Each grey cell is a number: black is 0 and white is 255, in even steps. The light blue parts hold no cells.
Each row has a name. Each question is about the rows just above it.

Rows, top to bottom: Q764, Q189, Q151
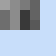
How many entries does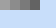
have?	4
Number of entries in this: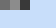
3
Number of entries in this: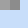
2
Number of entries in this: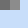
2
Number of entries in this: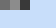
3

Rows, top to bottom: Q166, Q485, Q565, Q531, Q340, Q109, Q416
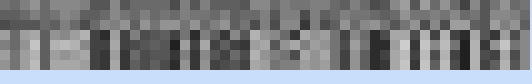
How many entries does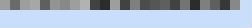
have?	24
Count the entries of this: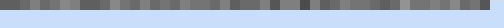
49
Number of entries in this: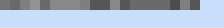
20
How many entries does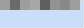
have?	8
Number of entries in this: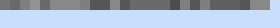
27
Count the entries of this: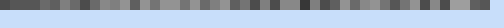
49
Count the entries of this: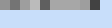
10

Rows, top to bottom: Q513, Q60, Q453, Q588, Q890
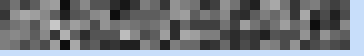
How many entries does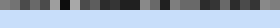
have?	28
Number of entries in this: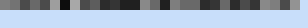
30
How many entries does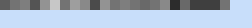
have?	23
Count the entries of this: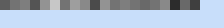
20
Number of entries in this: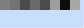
8
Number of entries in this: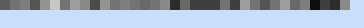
35
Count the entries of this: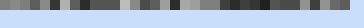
35

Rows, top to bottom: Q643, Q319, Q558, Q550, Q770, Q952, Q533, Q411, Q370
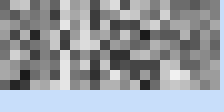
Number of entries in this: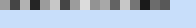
17
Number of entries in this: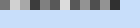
12
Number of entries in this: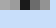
5

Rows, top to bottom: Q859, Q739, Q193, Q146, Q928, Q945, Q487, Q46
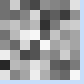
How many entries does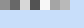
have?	7
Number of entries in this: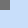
1

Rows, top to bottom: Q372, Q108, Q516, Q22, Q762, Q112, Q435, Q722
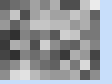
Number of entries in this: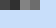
4
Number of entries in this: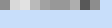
10

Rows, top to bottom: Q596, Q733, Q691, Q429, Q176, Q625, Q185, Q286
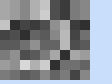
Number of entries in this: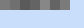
7
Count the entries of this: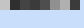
8

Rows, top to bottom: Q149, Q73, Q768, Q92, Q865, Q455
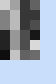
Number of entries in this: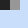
2
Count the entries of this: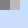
2

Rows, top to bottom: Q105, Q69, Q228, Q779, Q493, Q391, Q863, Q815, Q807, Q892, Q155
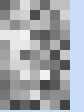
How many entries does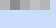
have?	5
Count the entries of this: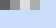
4
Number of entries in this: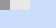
3
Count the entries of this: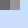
2

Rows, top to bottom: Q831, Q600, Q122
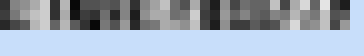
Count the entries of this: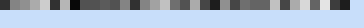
35
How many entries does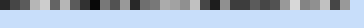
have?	35

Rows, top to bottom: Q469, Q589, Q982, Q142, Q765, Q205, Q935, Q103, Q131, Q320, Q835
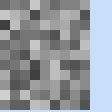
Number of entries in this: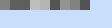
9
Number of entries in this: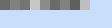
9
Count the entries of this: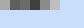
6
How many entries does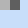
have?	2
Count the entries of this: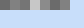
7

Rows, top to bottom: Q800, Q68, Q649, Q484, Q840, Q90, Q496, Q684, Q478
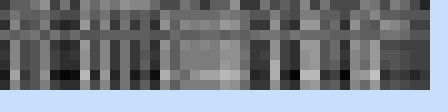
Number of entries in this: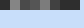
8
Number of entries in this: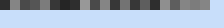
21
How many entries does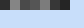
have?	7
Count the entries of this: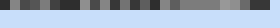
27
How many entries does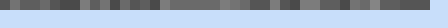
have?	43

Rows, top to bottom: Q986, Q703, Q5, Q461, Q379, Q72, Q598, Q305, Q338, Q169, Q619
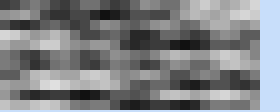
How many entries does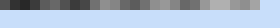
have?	26
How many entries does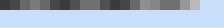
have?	20
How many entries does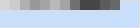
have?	12
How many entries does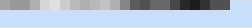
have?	23
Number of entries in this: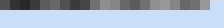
21
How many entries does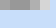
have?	5

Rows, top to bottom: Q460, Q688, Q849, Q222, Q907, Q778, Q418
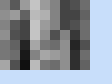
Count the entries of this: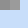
2
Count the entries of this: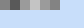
6

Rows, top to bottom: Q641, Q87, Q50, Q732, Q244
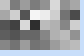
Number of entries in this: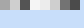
8
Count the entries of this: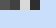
4

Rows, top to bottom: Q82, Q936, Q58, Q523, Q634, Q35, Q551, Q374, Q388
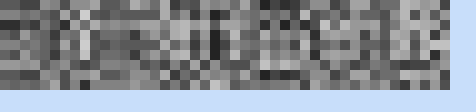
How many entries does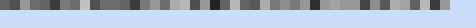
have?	45
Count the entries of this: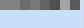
8
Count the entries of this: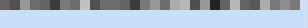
30
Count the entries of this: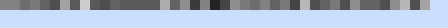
43
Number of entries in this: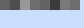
8
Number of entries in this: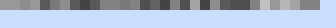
32

